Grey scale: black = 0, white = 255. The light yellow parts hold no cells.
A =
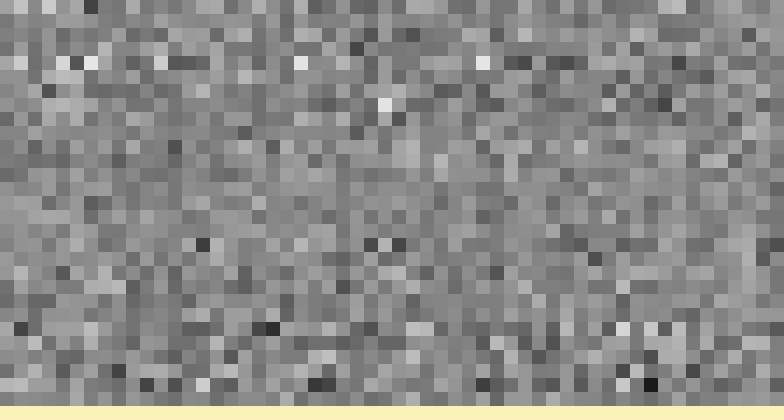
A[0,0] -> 161
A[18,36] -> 128
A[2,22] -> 166
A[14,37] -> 151
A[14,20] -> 136
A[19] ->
[150, 180, 145, 130, 88, 164, 142, 177, 119, 139, 110, 144, 99, 150, 137, 130, 161, 97, 141, 127, 107, 141, 157, 143, 117, 151, 128, 169, 181, 129, 98, 144, 112, 141, 121, 84, 159, 134, 136, 118, 116, 145, 162, 134, 155, 170, 167, 155, 133, 157, 164, 133, 143, 166, 146, 119]
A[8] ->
[105, 151, 111, 167, 140, 171, 115, 137, 122, 167, 155, 125, 115, 122, 143, 119, 150, 150, 112, 121, 119, 175, 158, 135, 171, 117, 98, 166, 85, 150, 117, 138, 146, 107, 136, 150, 150, 122, 118, 124, 135, 134, 111, 100, 137, 120, 118, 130, 99, 131, 119, 142, 95, 144, 169, 124]
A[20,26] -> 153
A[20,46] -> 109
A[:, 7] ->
[123, 126, 128, 180, 165, 143, 105, 130, 137, 141, 153, 125, 144, 156, 110, 138, 121, 112, 153, 177, 175, 115, 131, 154, 131, 140, 111, 119, 148]
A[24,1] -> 148
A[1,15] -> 141
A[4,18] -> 102
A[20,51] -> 125
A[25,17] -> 159
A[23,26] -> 81
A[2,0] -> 127
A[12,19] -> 129
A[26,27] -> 165
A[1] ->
[120, 143, 131, 135, 156, 155, 144, 126, 120, 135, 129, 159, 143, 137, 134, 141, 148, 146, 123, 151, 105, 148, 125, 130, 128, 148, 122, 155, 132, 131, 138, 130, 146, 124, 134, 117, 140, 150, 138, 128, 127, 104, 128, 142, 119, 147, 141, 117, 122, 127, 123, 143, 150, 155, 142, 148]
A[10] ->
[121, 140, 99, 140, 113, 158, 133, 153, 118, 167, 124, 128, 80, 143, 118, 129, 151, 174, 148, 93, 172, 130, 157, 120, 155, 153, 159, 114, 164, 177, 130, 132, 158, 153, 100, 155, 161, 171, 116, 159, 138, 180, 142, 119, 104, 136, 158, 162, 174, 126, 112, 138, 159, 111, 147, 128]
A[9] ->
[132, 132, 159, 142, 137, 134, 137, 141, 132, 119, 144, 132, 127, 136, 137, 124, 121, 92, 126, 134, 142, 135, 135, 133, 135, 91, 141, 118, 138, 156, 131, 131, 138, 119, 165, 144, 113, 141, 128, 126, 142, 124, 145, 136, 159, 142, 130, 153, 150, 137, 137, 120, 132, 179, 163, 144]
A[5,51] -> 138
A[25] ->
[140, 143, 128, 139, 107, 103, 138, 140, 131, 152, 136, 114, 94, 131, 115, 146, 87, 159, 121, 136, 123, 123, 176, 191, 138, 121, 137, 124, 153, 188, 134, 144, 124, 137, 119, 104, 178, 128, 86, 114, 131, 153, 176, 151, 140, 112, 78, 172, 173, 142, 105, 132, 172, 119, 139, 126]
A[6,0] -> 132
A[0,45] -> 117
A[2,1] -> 134
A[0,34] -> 150
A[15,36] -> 137
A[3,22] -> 115
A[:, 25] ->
[103, 148, 122, 70, 143, 133, 113, 130, 117, 91, 153, 142, 127, 148, 132, 149, 147, 145, 121, 151, 118, 157, 160, 103, 105, 121, 121, 118, 139]
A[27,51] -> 97
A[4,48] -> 71
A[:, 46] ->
[125, 141, 160, 141, 118, 108, 130, 96, 118, 130, 158, 117, 148, 142, 105, 115, 132, 110, 145, 167, 109, 138, 135, 198, 167, 78, 112, 26, 109]
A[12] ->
[106, 116, 148, 153, 129, 160, 126, 144, 124, 136, 115, 113, 121, 138, 129, 111, 106, 123, 146, 129, 160, 151, 165, 154, 119, 127, 113, 121, 127, 149, 126, 165, 144, 143, 143, 126, 172, 131, 147, 149, 104, 133, 124, 119, 129, 158, 148, 135, 145, 131, 124, 116, 153, 135, 125, 141]
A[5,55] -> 135
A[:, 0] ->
[161, 120, 127, 114, 165, 144, 132, 146, 105, 132, 121, 123, 106, 144, 152, 148, 137, 129, 153, 150, 112, 107, 134, 167, 155, 140, 112, 181, 126]

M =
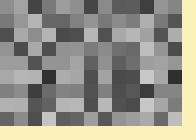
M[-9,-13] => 142
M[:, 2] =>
[68, 180, 141, 169, 83, 179, 62, 85, 78]
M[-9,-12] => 162
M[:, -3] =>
[63, 175, 161, 190, 158, 200, 60, 199, 170]
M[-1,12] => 188
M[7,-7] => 79
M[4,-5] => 94
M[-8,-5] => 139
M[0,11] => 149
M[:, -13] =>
[142, 121, 78, 147, 157, 168, 128, 178, 101]
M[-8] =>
[121, 150, 180, 103, 102, 129, 148, 120, 139, 125, 175, 121, 84]
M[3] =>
[147, 76, 169, 79, 146, 147, 123, 139, 111, 105, 190, 149, 76]
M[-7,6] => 182
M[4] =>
[157, 156, 83, 148, 147, 164, 96, 144, 94, 110, 158, 162, 150]
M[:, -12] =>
[162, 150, 169, 76, 156, 182, 140, 176, 139]
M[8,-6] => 88
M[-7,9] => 182
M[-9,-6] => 138
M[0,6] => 70
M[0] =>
[142, 162, 68, 122, 157, 143, 70, 138, 90, 92, 63, 149, 132]
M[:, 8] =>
[90, 139, 168, 111, 94, 74, 78, 81, 148]
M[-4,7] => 163
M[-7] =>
[78, 169, 141, 180, 74, 78, 182, 81, 168, 182, 161, 83, 173]
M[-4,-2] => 167

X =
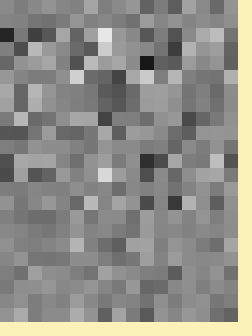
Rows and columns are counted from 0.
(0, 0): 138
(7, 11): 157
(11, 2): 163
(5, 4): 143
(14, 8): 164
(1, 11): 134
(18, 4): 120
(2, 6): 160
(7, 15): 112
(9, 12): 109
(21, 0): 135
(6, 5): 128
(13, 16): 154
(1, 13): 132
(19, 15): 147
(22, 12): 134
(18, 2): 118
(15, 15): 126
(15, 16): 142
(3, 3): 153
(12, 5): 129
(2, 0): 37
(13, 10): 129
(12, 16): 122
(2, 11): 125
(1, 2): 117
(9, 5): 100
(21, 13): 140
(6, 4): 131
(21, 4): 130
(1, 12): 146
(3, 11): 115
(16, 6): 131
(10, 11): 128
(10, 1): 119
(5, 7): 101
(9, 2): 117
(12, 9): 137
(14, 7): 133

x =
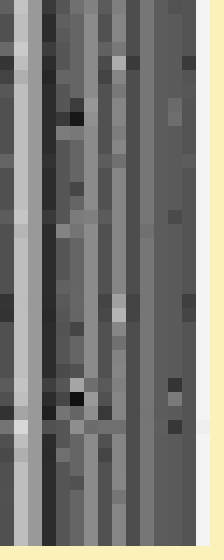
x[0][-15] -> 96
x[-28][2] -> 153
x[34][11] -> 92
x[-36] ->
[105, 202, 153, 61, 86, 101, 139, 97, 120, 77, 118, 92, 90, 84, 244]
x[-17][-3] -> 90
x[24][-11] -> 86
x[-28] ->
[100, 190, 153, 50, 86, 101, 139, 92, 112, 77, 118, 92, 90, 92, 244]
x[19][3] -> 44
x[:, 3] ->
[58, 44, 44, 61, 44, 38, 44, 44, 44, 44, 44, 50, 44, 44, 44, 58, 44, 44, 44, 44, 44, 43, 41, 44, 44, 44, 44, 63, 44, 31, 81, 44, 42, 44, 44, 44, 44, 44, 44]
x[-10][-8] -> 56
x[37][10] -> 118
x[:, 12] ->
[82, 90, 90, 90, 90, 90, 90, 106, 110, 90, 90, 90, 90, 90, 90, 74, 90, 90, 90, 90, 90, 90, 90, 90, 90, 90, 90, 52, 122, 90, 55, 90, 90, 90, 90, 90, 90, 90, 90]
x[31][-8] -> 81
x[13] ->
[80, 190, 153, 44, 85, 70, 139, 81, 133, 77, 118, 92, 90, 84, 244]
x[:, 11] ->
[92, 92, 92, 92, 92, 92, 92, 92, 92, 92, 92, 92, 92, 92, 92, 92, 92, 92, 92, 92, 92, 92, 92, 92, 92, 92, 92, 92, 92, 92, 94, 92, 92, 92, 92, 92, 92, 92, 92]
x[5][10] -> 118
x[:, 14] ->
[244, 244, 244, 244, 244, 244, 244, 244, 244, 244, 244, 244, 244, 244, 244, 244, 244, 244, 244, 244, 244, 244, 244, 244, 244, 244, 244, 244, 244, 244, 239, 244, 244, 244, 244, 244, 244, 244, 244]
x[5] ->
[67, 175, 153, 38, 101, 101, 139, 67, 133, 77, 118, 92, 90, 84, 244]
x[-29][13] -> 84
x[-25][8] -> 133
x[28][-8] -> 81
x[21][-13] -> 153
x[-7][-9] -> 139
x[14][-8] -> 81
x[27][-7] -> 128
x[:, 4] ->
[86, 95, 90, 86, 86, 101, 86, 86, 57, 124, 86, 86, 86, 85, 86, 86, 131, 86, 86, 86, 97, 89, 86, 83, 86, 86, 75, 86, 70, 116, 86, 86, 111, 86, 85, 86, 86, 86, 86]
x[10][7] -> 81
